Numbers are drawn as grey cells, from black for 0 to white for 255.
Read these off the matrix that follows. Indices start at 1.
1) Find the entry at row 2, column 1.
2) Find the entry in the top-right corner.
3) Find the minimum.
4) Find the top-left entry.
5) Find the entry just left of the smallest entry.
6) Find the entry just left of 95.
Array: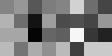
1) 179
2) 69
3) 5
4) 132
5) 166
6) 102
